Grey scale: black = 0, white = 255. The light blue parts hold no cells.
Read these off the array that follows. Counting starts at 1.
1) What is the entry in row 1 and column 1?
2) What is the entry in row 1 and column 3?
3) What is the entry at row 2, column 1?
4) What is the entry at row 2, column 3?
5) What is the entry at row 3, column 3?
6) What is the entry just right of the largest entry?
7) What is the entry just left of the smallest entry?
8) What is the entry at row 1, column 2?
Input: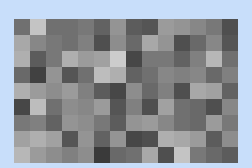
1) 112
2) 112
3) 168
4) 120
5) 120
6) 71
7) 141
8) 196

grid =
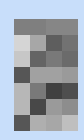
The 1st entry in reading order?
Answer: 127
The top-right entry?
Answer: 134
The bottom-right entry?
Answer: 191
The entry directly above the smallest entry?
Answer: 161
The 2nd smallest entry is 72
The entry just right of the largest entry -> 167
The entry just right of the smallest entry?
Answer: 78
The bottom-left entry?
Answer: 86
